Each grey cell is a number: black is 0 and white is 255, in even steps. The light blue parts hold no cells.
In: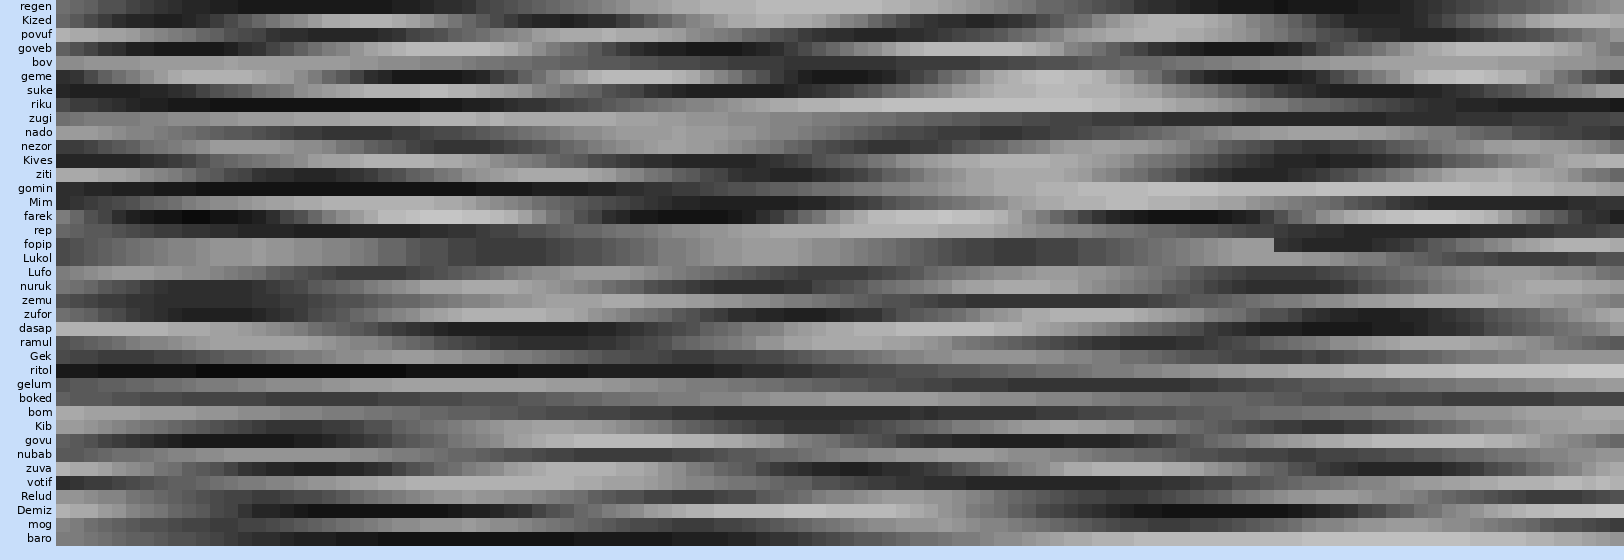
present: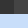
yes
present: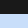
yes
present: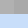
yes
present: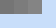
yes
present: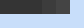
yes

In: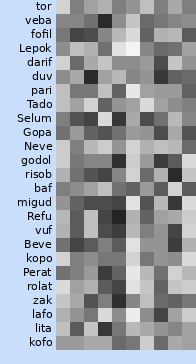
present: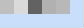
no
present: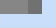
yes
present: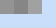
yes

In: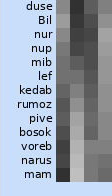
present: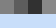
no
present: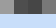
no

